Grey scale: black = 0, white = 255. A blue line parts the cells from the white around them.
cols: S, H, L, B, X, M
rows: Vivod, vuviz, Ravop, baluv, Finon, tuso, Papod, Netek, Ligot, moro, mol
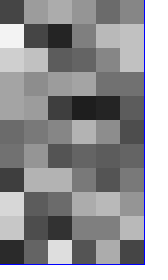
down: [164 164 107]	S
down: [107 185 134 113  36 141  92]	X
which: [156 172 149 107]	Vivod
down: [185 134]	X
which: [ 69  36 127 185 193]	vuviz
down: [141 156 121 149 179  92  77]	H

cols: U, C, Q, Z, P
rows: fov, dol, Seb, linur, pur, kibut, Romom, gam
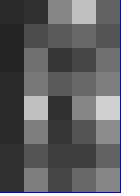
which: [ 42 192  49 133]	pur
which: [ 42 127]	kibut

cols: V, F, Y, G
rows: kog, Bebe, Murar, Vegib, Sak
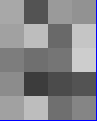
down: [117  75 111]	Y
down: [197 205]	G
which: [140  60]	Vegib

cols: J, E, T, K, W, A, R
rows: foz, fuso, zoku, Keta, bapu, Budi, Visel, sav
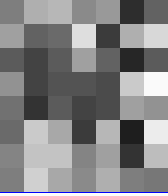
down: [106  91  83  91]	T
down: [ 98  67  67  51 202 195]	E
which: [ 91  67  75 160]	bapu

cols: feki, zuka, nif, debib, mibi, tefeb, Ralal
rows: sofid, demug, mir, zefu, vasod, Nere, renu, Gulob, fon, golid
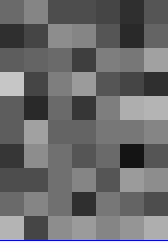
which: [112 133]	Gulob
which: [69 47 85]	sofid
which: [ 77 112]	Gulob
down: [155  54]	debib
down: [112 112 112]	nif

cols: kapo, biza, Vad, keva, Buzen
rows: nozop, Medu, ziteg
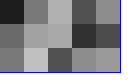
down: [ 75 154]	Buzen
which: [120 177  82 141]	nozop
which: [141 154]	ziteg
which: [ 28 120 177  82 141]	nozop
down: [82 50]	keva

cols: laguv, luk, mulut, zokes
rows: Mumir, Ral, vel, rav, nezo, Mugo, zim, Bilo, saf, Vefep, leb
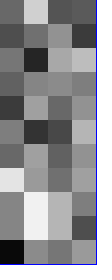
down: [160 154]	luk
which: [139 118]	leb
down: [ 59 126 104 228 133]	laguv
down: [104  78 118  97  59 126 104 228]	laguv

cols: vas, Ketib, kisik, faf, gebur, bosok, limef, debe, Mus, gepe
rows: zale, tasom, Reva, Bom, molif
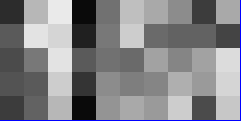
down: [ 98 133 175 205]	debe
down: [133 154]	limef

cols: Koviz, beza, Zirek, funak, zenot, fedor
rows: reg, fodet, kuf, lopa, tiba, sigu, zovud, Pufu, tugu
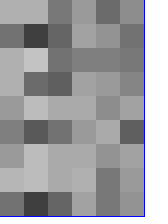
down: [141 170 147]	zenot
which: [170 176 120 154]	Pufu
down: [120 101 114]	Zirek

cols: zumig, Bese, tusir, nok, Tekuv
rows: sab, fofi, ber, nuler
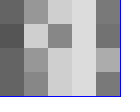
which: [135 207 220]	nuler
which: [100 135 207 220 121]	nuler
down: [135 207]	tusir
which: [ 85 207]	fofi
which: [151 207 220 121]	sab
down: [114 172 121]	Tekuv

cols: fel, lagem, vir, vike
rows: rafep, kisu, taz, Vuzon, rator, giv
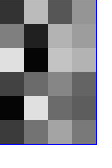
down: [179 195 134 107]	vir
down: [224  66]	fel
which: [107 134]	Vuzon
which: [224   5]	taz

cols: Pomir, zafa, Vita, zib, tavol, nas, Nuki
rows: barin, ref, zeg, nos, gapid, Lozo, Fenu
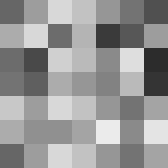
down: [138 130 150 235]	tavol
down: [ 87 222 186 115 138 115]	nas

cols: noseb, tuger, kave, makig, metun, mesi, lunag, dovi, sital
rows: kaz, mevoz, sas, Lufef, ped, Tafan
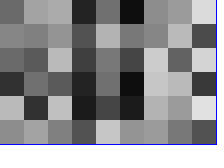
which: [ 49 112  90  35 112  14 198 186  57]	Lufef
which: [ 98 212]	sas
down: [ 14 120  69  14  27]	mesi
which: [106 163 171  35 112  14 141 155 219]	kaz

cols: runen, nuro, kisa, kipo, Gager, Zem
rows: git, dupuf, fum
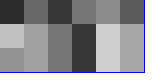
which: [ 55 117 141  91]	git
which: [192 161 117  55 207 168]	dupuf
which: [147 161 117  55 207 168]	fum
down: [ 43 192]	runen

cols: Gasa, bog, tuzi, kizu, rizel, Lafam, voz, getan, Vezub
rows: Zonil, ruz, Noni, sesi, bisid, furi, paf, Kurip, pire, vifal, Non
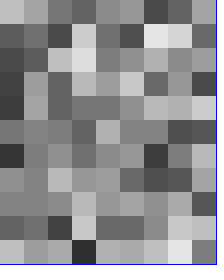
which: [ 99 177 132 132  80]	furi
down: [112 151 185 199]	kizu

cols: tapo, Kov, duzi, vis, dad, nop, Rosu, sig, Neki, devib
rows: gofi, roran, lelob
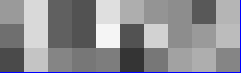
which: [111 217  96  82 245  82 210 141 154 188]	roran
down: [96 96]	duzi

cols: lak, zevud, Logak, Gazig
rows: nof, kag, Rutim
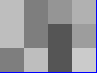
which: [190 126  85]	kag
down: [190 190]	lak
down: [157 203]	Gazig
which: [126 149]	nof
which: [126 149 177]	nof
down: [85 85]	Logak
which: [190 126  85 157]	kag

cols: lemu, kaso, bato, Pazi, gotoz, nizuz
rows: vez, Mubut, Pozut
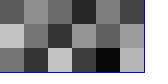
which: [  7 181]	Pozut
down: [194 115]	lemu
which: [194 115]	Mubut
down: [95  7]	gotoz
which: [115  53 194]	Pozut
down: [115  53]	kaso

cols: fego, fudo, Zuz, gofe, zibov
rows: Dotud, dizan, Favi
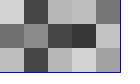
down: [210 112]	fego
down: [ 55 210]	gofe
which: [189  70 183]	Favi
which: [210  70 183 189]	Dotud

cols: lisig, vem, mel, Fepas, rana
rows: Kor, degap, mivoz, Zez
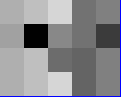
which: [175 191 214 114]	Kor
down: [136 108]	mel
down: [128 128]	rana
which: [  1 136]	degap

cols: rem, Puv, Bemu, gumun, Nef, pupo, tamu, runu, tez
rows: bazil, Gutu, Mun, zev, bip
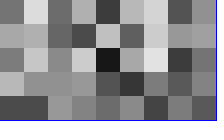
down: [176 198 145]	Puv
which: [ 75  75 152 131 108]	bip

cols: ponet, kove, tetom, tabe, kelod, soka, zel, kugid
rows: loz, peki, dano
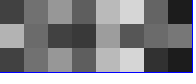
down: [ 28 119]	kugid

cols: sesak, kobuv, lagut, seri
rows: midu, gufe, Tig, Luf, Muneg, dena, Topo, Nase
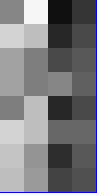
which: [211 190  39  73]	gufe
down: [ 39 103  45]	lagut
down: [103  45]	lagut

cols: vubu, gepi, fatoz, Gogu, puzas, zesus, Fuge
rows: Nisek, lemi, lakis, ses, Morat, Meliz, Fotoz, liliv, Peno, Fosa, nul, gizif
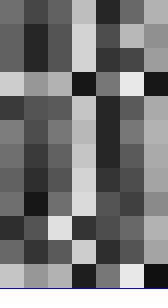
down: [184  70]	zesus
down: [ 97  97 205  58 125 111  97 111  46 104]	vubu
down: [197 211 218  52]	Gogu
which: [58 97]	Fotoz
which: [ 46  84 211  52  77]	liliv

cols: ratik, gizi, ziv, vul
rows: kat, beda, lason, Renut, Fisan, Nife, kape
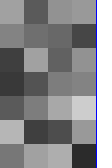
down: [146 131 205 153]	vul
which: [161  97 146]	lason

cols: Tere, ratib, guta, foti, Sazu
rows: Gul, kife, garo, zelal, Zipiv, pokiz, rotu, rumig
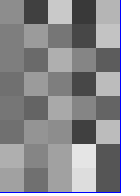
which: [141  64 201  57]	Gul
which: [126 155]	kife
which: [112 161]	rumig
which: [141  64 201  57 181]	Gul
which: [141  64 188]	pokiz
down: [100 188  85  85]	Sazu
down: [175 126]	guta

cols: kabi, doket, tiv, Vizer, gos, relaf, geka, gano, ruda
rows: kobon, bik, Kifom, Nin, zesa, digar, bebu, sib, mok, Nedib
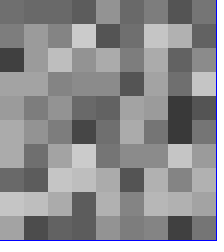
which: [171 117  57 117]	digar
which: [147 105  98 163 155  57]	zesa
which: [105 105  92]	kobon
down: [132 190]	tiv
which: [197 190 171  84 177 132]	sib
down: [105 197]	kabi
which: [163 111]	Nin

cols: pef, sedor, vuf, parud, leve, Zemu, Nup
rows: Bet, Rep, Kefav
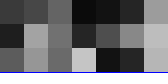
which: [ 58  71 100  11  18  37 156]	Bet
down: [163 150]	sedor
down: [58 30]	pef

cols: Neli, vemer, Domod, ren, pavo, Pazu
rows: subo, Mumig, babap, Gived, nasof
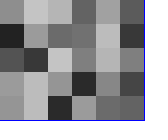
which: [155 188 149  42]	Gived
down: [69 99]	Pazu
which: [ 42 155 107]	nasof
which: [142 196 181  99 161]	subo
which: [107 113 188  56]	Mumig

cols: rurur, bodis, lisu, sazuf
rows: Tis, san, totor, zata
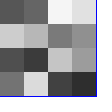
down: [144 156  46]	sazuf
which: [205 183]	san
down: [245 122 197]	lisu

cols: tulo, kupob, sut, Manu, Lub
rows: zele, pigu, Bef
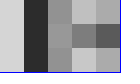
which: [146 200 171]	Bef
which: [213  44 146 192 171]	zele

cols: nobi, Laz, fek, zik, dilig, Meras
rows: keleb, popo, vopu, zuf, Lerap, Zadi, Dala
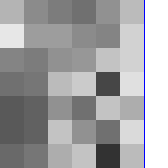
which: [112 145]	keleb
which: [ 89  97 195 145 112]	Zadi
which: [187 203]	zuf

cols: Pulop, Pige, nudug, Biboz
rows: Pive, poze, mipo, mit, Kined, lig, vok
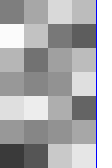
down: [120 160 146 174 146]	nudug
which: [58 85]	vok
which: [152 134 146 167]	lig
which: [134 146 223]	mit
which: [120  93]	poze
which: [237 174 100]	Kined

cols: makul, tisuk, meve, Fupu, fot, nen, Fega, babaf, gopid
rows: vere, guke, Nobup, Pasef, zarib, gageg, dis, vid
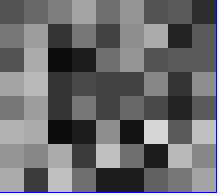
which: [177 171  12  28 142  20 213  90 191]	gageg
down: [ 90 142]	gopid
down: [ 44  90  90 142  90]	gopid
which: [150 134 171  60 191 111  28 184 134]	dis

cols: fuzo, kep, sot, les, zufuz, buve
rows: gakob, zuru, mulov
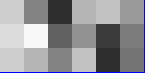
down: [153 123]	buve
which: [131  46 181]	gakob
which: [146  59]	zuru
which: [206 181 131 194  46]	mulov
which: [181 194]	gakob

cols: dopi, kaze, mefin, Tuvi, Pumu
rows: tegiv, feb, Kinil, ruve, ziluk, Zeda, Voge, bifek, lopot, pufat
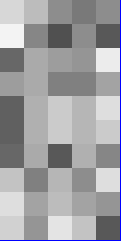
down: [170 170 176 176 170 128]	kaze
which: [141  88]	feb
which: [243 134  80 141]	feb

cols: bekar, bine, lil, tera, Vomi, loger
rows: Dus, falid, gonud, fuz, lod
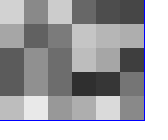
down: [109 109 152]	lil
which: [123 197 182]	falid
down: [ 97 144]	bine

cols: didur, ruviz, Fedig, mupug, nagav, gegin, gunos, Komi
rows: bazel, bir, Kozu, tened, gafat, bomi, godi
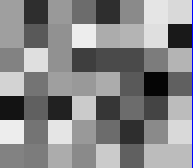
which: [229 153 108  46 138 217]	bomi
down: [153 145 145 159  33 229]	Fedig
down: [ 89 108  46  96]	gegin
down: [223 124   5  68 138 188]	gunos
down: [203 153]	mupug
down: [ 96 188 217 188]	Komi
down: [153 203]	mupug

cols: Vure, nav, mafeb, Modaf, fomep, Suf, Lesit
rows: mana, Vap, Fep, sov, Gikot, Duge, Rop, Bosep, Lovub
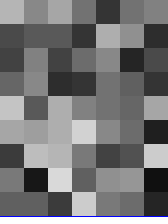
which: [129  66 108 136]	Fep
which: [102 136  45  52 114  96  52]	sov
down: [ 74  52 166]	Lesit
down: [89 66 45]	mafeb
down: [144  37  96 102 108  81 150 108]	Suf
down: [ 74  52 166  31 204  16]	Lesit

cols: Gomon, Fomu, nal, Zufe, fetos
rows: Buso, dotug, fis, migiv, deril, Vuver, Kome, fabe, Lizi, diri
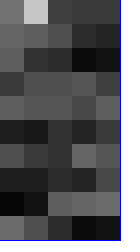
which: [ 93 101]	Lizi
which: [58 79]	migiv
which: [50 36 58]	Vuver
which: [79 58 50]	Kome
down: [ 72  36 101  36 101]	Zufe

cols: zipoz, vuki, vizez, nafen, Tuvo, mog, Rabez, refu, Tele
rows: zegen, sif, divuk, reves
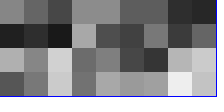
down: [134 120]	vuki
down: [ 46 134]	vuki
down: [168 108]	nafen
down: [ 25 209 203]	vizez

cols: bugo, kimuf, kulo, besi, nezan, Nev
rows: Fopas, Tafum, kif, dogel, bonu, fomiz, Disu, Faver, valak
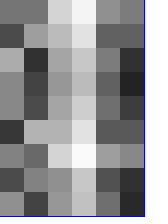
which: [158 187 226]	Tafum
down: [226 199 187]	besi
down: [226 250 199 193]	besi

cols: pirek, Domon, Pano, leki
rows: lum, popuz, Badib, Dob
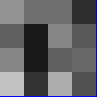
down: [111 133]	Pano
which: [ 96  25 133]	popuz
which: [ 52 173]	Dob
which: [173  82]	Dob
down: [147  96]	pirek

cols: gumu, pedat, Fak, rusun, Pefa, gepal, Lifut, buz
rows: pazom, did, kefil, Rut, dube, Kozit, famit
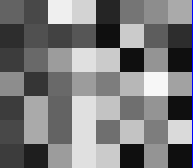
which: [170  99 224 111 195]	Kozit
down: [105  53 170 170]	pedat
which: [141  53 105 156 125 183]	Rut
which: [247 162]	Rut
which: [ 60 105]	kefil

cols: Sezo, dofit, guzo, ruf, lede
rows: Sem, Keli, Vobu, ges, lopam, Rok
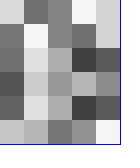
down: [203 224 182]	dofit
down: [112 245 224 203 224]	dofit
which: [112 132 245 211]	Sem

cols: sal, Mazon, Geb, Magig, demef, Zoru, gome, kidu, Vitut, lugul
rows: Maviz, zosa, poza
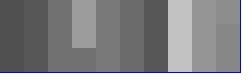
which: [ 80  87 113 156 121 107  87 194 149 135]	zosa
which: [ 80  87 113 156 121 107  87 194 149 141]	Maviz
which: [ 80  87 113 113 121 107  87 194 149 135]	poza
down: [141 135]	lugul

